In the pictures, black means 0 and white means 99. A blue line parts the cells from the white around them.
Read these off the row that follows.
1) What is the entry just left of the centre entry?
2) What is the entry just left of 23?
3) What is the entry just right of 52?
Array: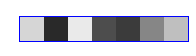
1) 91
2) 30
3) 74

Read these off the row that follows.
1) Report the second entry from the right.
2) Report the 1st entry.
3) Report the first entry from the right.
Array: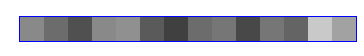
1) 78
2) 53
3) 63

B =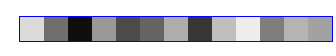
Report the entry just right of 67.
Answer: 21
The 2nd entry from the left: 43
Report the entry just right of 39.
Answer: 67
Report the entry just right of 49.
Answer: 70

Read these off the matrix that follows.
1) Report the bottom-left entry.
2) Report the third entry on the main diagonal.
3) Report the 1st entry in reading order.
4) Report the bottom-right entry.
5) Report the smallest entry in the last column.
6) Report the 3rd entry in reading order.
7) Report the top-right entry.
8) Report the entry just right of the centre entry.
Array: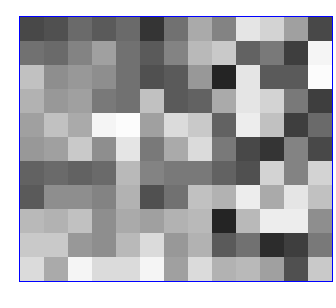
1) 85
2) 59
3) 28
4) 78
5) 24
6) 41
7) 28
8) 85

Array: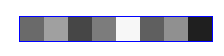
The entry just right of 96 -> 37
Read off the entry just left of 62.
41
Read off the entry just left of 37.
96

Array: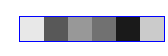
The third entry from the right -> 44
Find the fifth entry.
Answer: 10
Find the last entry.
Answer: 79

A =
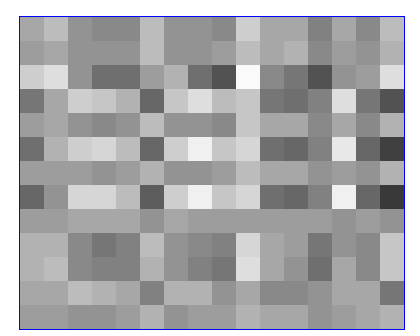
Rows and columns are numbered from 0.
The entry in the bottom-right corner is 69
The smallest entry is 22
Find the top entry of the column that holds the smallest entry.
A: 73
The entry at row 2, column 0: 80
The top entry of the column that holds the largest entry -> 80
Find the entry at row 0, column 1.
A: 73
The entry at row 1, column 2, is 57
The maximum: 97
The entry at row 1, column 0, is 61
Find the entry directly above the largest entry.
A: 73
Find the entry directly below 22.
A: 57
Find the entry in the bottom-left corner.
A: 61
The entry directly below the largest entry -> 77
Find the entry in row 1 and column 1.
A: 65
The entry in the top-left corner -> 65
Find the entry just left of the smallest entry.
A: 40
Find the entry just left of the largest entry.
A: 32
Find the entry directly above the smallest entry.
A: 69

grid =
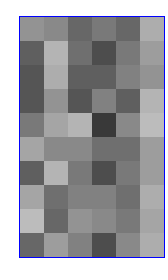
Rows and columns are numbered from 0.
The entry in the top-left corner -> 57
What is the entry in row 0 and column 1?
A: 53
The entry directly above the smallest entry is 50
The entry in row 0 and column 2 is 40
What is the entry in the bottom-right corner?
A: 67
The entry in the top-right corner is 67
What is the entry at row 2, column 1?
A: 67
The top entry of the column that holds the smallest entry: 47
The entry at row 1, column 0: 37
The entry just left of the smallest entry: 70
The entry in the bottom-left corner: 40

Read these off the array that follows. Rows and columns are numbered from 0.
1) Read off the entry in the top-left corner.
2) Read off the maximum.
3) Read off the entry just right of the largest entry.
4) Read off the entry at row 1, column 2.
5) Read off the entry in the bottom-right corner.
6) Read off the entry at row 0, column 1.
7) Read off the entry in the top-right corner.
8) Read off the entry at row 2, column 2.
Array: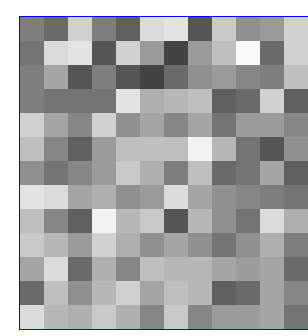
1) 49
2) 97
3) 41
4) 88
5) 45
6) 41
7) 81
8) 33
